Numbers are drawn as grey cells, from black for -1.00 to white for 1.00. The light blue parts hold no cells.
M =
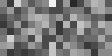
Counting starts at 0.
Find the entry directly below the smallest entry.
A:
-0.04
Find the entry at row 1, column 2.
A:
-0.42
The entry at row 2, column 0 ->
-0.42
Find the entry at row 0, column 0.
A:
0.08
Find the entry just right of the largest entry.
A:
-0.42
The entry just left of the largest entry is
0.08
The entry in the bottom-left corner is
-0.04
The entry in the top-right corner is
-0.29
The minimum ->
-0.68
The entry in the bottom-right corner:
0.08
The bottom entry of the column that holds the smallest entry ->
0.31
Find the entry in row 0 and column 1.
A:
-0.55
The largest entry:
0.89
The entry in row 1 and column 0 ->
-0.16
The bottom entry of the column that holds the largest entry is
0.54
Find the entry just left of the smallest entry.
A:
0.21
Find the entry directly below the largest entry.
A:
-0.42
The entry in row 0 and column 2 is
0.64

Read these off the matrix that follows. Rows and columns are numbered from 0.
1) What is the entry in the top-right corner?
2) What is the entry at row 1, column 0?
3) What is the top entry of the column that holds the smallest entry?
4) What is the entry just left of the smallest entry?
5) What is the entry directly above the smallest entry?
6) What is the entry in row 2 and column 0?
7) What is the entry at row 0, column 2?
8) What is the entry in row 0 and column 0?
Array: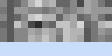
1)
-0.30
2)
-0.07
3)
0.67
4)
-0.43
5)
0.67
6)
0.06
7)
-0.20
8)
0.06

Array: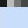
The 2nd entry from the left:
0.46
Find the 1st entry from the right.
-0.44
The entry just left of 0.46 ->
-0.80

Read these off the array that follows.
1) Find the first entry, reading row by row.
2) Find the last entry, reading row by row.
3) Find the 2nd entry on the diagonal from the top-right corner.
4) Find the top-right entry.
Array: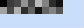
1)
-0.96
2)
-0.33
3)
0.02
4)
-0.85

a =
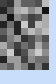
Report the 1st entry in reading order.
-0.49
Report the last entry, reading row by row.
-0.61
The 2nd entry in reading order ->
-0.61
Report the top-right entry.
0.47
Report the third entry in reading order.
0.23
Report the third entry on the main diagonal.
0.10
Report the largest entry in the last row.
0.23
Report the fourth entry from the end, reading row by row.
-0.02
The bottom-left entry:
-0.02
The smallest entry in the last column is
-0.85
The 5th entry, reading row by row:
-0.25
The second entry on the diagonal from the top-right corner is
0.35

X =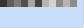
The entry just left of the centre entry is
0.31
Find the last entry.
0.09

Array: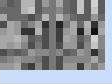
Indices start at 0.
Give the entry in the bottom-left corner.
0.19
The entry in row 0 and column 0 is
-0.06
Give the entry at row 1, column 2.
-0.18
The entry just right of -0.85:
0.31
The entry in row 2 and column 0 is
0.31
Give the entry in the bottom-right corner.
0.19
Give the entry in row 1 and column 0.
-0.18
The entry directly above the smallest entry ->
-0.61
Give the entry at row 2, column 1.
-0.18
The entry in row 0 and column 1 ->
-0.28
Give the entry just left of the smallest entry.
0.31
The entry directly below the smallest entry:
0.64
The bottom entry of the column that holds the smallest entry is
-0.06
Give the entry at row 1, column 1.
-0.18
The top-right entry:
-0.28

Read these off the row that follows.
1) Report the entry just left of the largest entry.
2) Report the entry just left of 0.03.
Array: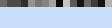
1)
-0.95
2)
-0.07

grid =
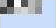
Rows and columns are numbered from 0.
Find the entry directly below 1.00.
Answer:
0.55
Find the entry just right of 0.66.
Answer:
0.45
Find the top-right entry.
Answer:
0.23
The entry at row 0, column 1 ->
-0.69

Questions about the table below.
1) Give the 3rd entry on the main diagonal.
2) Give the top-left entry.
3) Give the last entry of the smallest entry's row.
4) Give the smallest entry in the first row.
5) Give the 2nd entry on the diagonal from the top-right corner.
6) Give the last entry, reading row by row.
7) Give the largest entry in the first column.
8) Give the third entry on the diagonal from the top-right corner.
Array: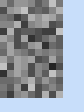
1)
-0.51
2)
0.17
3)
-0.39
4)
-0.27
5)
0.05
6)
0.38
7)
0.51
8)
0.38

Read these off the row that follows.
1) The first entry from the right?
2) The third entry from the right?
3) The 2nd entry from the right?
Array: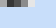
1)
0.80
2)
-0.36
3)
0.09
